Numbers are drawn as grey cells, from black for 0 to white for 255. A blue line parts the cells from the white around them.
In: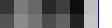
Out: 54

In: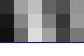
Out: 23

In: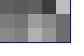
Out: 123

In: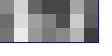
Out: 108

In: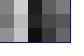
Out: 117

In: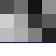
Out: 207
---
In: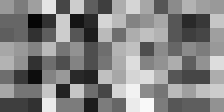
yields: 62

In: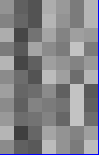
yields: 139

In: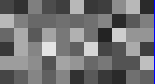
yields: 69

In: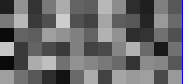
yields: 159

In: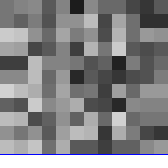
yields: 188

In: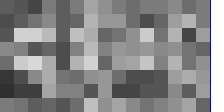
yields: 123

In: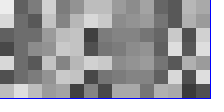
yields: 189

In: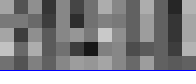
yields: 113
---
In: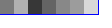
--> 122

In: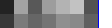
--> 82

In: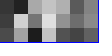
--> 54

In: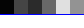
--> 69

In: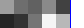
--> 65

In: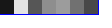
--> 86

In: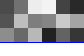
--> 54

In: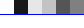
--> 128

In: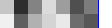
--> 87
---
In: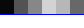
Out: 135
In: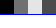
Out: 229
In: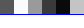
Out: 154
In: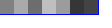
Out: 109
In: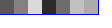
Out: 218
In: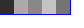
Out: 136
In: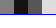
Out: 86
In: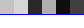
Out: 41
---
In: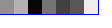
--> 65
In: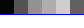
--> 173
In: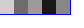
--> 155
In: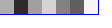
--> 130
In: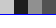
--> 29
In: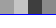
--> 196
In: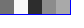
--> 45
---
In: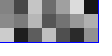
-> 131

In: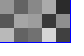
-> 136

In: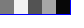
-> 123

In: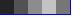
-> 118

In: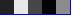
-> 70

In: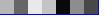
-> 141

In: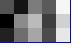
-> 110
